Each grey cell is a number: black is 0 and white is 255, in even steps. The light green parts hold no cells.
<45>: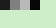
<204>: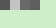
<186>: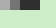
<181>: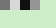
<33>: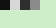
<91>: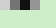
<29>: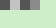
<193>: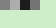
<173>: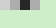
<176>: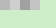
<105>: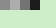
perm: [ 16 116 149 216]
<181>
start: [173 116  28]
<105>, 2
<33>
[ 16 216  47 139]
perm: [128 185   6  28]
<45>
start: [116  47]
<186>, 2

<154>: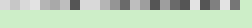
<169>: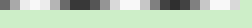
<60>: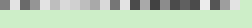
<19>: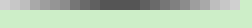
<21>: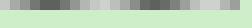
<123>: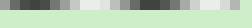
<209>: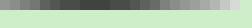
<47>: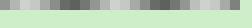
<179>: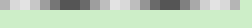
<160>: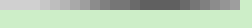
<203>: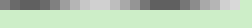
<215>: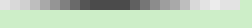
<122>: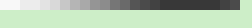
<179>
[181 217 227 199 158 118  85  85 106 158 190 227 217 190 149 106  85  85
 128 169 208 227 217 181]
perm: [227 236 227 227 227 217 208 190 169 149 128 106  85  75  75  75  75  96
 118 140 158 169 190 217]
<215>
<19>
[208 199 190 169 158 149 140 118 106  96  85  85  85  85  96 106 118 128
 140 158 169 190 199 208]
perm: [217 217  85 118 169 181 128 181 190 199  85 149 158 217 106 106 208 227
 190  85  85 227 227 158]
<179>

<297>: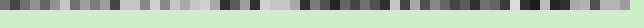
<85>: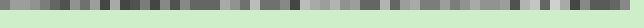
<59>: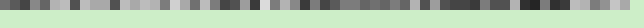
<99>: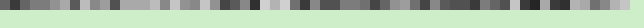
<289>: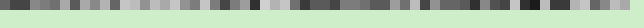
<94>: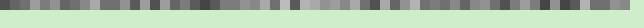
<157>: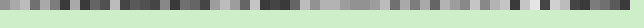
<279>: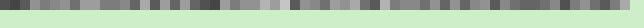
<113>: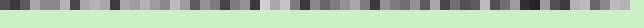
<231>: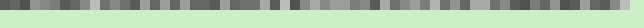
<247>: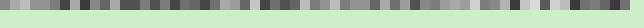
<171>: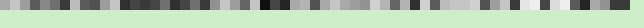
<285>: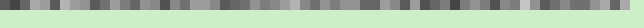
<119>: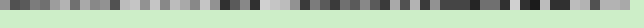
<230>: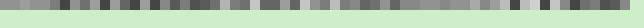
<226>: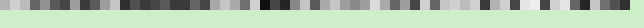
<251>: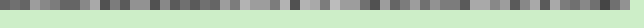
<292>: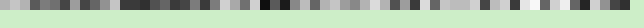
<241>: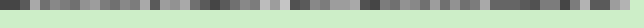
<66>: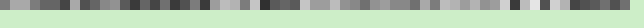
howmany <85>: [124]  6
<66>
[124 169 169 124 101 101  69 169  81 101 136 146  90  58 101  69 112  58
  81 124  58 157 188 179 124 197  48  90 101  90 197 157 157 188 146 136
 112 146 157 136 136 112 169 124 188 179 157 179 146 157 208  58 188 229
  81 208 179  69  81  90 112  81 112]
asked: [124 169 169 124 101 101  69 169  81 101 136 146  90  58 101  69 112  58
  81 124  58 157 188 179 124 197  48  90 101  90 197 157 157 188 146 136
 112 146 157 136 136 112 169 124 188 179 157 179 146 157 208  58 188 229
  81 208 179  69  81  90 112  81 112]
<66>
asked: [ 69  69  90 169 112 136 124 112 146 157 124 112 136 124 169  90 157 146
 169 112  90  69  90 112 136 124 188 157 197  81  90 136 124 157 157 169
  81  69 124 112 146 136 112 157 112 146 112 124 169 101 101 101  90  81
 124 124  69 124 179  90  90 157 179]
<241>
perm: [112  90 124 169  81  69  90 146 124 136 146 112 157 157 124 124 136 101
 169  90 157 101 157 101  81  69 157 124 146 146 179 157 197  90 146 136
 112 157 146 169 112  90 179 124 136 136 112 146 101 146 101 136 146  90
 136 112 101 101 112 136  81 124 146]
<279>

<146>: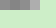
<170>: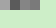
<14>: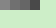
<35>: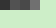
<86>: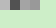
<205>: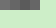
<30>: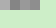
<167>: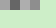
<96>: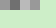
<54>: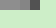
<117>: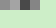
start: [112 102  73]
<14>, 2
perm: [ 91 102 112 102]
<205>
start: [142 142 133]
<54>, 1
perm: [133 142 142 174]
<146>

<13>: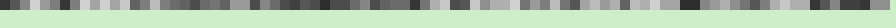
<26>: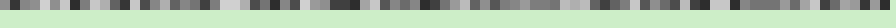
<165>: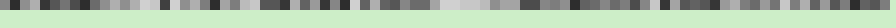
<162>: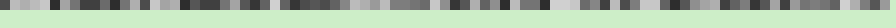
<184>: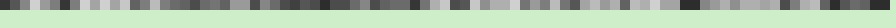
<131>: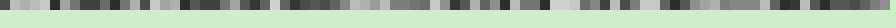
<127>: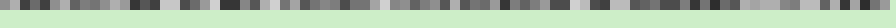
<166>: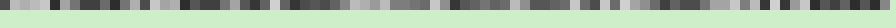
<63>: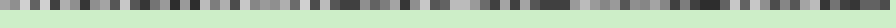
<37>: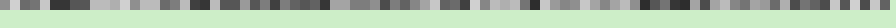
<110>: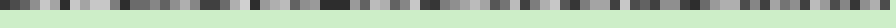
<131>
[ 76 187 175 187 199  45 164 116  64  64 107  45 116 175  76 199 164 175
  45  86  64  64 116 164  86  54  98 208  98  54  76  86  76  98 134 187
 175 154 187 125 125 116 107 199 143  54  86 175  98 143  45 187 116 116
  45 208 208 199 107 134  64 187  76 125 199 199  98  45  86 143 164 175
 125 134 134 134 187  98  45  54 187  86  45  86  86  76  98 125 143]
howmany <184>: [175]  10

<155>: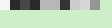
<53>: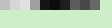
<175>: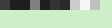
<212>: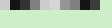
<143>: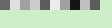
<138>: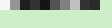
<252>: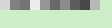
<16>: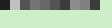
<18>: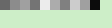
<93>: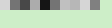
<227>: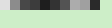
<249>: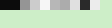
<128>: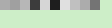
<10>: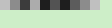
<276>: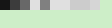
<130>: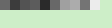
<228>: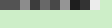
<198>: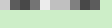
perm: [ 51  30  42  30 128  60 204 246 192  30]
<175>
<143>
[104 224 160 204  92 236 160  21 192  92]

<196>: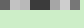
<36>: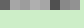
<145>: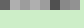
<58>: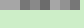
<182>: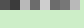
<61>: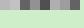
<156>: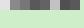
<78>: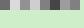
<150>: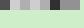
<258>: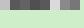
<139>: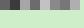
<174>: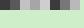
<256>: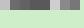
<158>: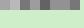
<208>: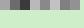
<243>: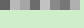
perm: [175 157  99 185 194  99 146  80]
<61>
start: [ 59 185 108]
<182>, 2
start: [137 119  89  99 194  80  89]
<156>, 2
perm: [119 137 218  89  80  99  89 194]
<258>
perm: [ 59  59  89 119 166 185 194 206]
<174>

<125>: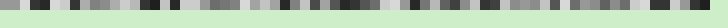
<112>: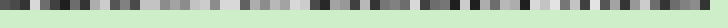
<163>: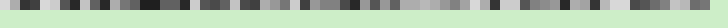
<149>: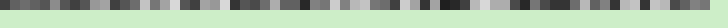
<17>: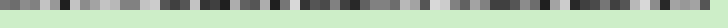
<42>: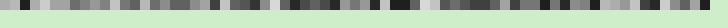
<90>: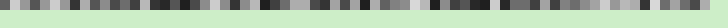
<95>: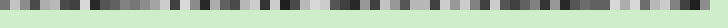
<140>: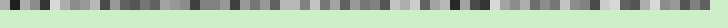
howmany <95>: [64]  8
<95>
[118 195 140  74 173 184  74  64 216  40  85  97 129 118 140 163 204  64
 216 140  40 173  97  74 184 204  52 204  31  74 184 216 204  85  64  40
 152  64 195 152  85 184 184  64 204 152 204 129  64 204  85  64  97 129
  52 152  40  85 109  97  97 216 173 216 109 184 204 129  64  31 140]
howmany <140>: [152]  8
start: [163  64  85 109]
<149>, 11

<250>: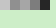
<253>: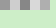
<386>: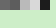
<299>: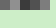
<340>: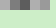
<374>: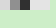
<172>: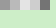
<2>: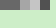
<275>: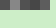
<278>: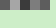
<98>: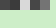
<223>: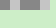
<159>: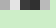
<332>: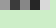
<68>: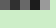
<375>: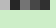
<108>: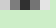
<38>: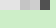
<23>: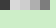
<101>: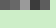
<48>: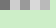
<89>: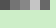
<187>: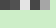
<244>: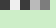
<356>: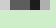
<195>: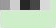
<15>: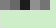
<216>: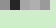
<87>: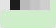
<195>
[154 206  38  71 217]
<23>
[ 59 217 206 175 125]
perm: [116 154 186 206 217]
<48>
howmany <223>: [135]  3

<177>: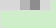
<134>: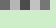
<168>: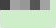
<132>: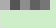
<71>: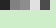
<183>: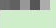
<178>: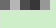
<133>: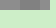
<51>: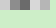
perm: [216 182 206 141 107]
<51>
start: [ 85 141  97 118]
<132>, 2
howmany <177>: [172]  0
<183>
[107  97 151  85 172]
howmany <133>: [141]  3

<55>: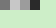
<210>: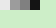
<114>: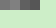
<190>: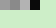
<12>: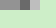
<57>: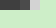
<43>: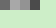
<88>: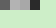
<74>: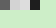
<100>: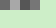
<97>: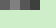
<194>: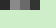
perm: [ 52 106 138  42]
<194>
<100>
[106 168  86 118]
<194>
[ 42 138 106  52]

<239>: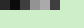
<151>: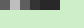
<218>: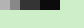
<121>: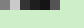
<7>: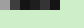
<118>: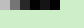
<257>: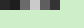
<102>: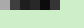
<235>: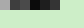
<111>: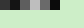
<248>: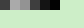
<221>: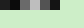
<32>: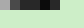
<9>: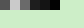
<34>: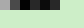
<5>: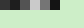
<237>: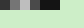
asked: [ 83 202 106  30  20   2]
<9>
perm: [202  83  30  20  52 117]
<5>
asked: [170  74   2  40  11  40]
<34>
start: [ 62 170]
<248>, 1
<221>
[ 30  11 106 190  83  20]

